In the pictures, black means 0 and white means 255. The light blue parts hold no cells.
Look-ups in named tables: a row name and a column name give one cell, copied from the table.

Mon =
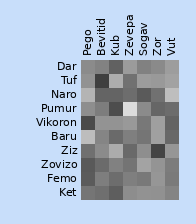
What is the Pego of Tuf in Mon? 146
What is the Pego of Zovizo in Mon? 89
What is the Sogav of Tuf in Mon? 156
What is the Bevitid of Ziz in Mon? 139
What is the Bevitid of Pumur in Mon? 125
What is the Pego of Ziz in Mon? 112
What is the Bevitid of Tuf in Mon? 63
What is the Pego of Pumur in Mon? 142
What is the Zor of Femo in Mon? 150
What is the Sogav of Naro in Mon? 90
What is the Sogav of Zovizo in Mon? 163
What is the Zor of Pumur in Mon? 102
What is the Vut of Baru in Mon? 104
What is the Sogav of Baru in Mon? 117

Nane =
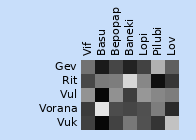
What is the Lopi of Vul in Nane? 151
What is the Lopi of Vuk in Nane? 81
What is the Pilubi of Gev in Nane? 177
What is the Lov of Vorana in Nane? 42
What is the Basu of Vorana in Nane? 228
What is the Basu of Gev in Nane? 26
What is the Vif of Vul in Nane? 147
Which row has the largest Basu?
Vorana

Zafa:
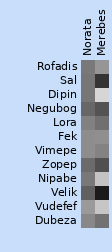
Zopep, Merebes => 80
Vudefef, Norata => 154
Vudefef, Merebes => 198
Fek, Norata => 141
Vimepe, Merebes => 131
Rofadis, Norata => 121
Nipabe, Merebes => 195
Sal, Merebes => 52
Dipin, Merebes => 214
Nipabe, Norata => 120
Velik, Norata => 96
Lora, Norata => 129
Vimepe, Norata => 141
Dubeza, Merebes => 114
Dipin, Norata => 118
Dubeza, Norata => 136

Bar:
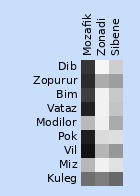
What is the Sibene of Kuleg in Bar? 104
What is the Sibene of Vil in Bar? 151
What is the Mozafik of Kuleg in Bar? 111
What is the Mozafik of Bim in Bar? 62
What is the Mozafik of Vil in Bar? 18
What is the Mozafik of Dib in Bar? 54
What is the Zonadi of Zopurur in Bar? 172
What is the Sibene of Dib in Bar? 206
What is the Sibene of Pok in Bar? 222
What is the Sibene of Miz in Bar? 225
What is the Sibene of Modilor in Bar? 170
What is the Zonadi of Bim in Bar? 241
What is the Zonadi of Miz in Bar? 241
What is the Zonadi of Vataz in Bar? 242
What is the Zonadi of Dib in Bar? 246
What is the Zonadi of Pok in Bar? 219
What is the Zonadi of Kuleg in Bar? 125
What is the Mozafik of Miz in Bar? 183

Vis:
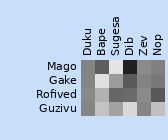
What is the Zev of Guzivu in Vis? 133
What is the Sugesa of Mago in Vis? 228
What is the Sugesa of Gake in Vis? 155
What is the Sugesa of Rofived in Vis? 103
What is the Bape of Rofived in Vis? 177
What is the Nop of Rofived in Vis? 88
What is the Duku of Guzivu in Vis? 133
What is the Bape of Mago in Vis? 94
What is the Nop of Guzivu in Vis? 192
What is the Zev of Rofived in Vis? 139
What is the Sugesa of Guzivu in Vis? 161
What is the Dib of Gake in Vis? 90
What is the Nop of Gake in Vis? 121
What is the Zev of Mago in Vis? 138
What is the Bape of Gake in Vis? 224
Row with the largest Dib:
Guzivu

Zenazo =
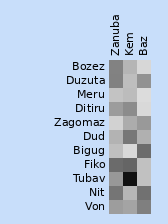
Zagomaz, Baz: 153
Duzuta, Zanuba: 129
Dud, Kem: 119
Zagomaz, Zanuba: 210
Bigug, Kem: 217
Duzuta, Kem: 190
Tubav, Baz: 193
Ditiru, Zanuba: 156
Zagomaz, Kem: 172
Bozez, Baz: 215
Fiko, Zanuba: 107
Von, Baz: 127

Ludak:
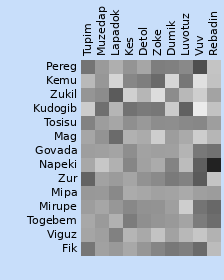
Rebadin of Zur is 196
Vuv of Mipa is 159
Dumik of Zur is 122
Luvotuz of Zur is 130
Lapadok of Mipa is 137
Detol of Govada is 162
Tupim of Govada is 158

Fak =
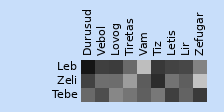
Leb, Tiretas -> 106
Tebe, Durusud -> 105
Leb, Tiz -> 56
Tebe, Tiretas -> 117
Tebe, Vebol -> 78
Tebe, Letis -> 63
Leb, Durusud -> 21
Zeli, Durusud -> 66
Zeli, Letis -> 115
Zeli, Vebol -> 110
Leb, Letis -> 67

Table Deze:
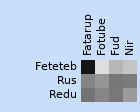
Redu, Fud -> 120
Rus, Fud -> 119
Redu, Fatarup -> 115
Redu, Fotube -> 134
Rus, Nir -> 123
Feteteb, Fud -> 182
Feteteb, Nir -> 196
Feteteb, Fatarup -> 21
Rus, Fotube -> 149

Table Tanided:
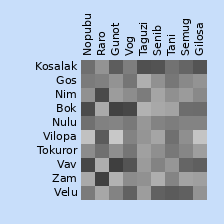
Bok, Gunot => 66
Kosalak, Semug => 101
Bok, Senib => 168
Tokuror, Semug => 134
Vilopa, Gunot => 200
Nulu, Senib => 131
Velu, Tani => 91
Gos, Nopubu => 123
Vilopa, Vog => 131
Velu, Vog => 97
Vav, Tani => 150
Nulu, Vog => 121
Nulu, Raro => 129
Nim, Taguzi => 124
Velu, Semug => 96
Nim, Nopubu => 145
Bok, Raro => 170

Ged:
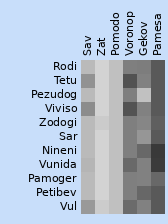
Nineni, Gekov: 104
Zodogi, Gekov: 134
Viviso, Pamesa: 89
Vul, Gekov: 129
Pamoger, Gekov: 129
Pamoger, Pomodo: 192
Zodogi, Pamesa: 95
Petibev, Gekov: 103
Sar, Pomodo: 192
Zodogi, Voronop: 127

